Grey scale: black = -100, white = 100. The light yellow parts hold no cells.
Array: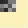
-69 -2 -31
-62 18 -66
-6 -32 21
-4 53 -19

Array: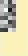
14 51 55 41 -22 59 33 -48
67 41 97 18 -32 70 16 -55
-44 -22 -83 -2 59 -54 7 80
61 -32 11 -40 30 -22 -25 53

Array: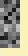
-14 -16 43 1 -18 32 2 -8 6 -79 -5 -31
-69 -28 -12 4 -93 -52 37 51 -55 -71 1 -27
-39 -7 -3 -83 14 -61 26 12 -10 -16 -16 27
20 -22 -83 0 0 21 -2 -11 3 -11 -68 -9
-51 -70 17 -24 -73 -29 51 44 -12 -47 30 -8

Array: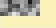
36 48 17 -35
13 39 1 -16
-51 -26 -41 30
11 -32 11 77
18 -45 -7 54
30 38 17 -12
14 5 28 -2
-79 -31 1 55
-13 -5 52 54
0 48 22 -23

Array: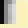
-92 -92 -92 -92 -92 -92
0 5 5 5 5 5
13 43 47 43 39 45
53 71 72 71 69 71

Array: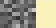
-30 7 10 -42 -20 -18 -28
34 -37 0 -35 -19 -21 -44
-5 -47 21 -54 -10 -47 -23
-47 16 -45 27 -36 2 12
-20 -4 -33 22 -60 3 42
17 -14 -16 -27 -22 -45 -17
-25 -16 -46 36 -12 28 9
-1 -31 18 -34 -25 -15 -45
-19 -36 55 -51 -36 -21 -30

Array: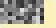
-21 -45 50 -12 13 27
41 -2 -6 21 12 39
-47 -4 -2 -67 34 -42
14 13 -2 -7 42 19
-49 -38 -8 12 -56 25
-56 -59 75 40 -35 35
-6 -17 37 -19 3 -44
-36 37 -11 -35 -54 -25
-55 -34 -13 -48 43 27
2 -4 58 24 66 67
-14 20 -56 -31 -72 -22

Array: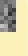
-6 -5 -9 -21 11 -19 52 13
-20 6 31 22 -25 3 34 24
-4 -30 -35 -61 1 -22 -39 -17
3 0 -52 -21 -10 -57 -9 -28
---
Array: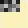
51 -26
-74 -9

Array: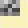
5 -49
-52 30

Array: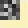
63 -20
-65 36

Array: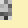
48 -26
50 12

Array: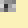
-62 24
-24 33

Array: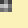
59 -7
8 -25

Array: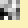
21 32
35 72
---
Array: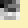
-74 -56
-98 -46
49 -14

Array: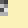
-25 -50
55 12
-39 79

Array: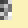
-51 -38
11 55
-53 25

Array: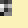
-39 -64
89 10
52 -62

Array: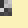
-58 32
-60 51
66 -53

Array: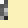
95 -36
-33 -22
-24 50

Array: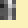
-41 -6
-76 -34
-35 -31

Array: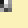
-79 91
-40 48
34 -46

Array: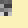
-27 -16
30 -51
-6 9
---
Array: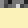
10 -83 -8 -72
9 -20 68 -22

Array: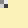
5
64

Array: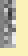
3 -30
7 5
0 -41
-6 -58
-1 -43
2 2
0 -29
-6 -12
4 1
3 17
8 19
7 31

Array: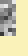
4 12
65 16
26 -20
2 -34
-25 4
-9 34
29 43
24 -40
-56 70

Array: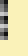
-30
1
9
57
-33
-12
59
12
-34
19

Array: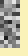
-48 38 7
-23 29 -56
15 7 57
57 20 -49
-28 70 76
0 -68 16
-43 40 -61
-2 -29 11
50 -19 64
71 14 -42
-23 -12 68
43 59 7

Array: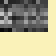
-74 -71 -66 -29 -70 -49
-52 -53 -25 -57 -36 -38
1 -2 -8 -30 -4 -19
53 49 -9 16 17 -1
-47 -45 -64 -8 -58 -40
50 46 -19 26 8 -3
-24 -23 -34 -21 -31 -30
-93 -92 -38 -79 -61 -54
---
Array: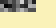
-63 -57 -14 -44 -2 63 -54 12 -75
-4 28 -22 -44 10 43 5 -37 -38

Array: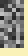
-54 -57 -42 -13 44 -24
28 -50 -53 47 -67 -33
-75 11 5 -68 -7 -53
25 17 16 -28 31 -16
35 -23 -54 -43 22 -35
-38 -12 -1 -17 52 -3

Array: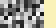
62 60 10 78 -43 23 -62 -31 -3 41 -65
-43 0 -19 -28 -81 61 -36 40 -50 56 79
68 -84 92 18 88 27 70 -65 89 -15 69
-61 -63 35 -36 43 -73 80 53 -20 -64 6

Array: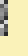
61 -61
10 -5
1 -65
70 -37
14 -69

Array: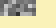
-17 -27 7 47 -7 -10 2 -8 -16
-11 40 -15 -14 11 8 -23 -13 -27

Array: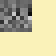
-15 -29 -7 -5 -28 -18 -15 -20
-40 -1 -39 -3 -57 5 1 -67
-2 12 20 -59 37 -52 8 67
5 -16 10 -31 1 -40 29 -8
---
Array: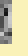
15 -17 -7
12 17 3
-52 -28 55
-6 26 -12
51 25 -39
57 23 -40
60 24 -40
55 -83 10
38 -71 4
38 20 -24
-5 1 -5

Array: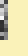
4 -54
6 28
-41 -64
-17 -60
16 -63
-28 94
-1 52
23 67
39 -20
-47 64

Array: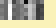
-35 -53 22 51 -33 4 -15 -29 94 -19 5
-44 -54 30 56 11 -2 -19 -14 99 -18 -8
-38 -56 26 56 -10 2 -17 -23 100 -17 -2
-48 -50 35 57 33 -5 -17 -3 97 -16 -11
-6 -30 5 33 -91 23 -7 -45 71 -13 23

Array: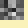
1 27 0 -35 4 -35
-30 -30 71 19 -54 -38
0 12 -74 -48 -11 26
-35 -34 42 18 -65 -33
-33 -22 36 30 -69 -26

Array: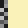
-79 16
-5 -30
-63 50
16 -59
-75 52
22 -80
7 -79

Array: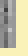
19 21 -18 13
18 25 -20 12
19 23 -14 12
18 25 -14 12
21 53 4 9
19 22 7 2
19 20 -24 12
19 25 -21 15
22 39 -1 6
18 38 -51 28
19 40 -12 13
19 41 -4 9
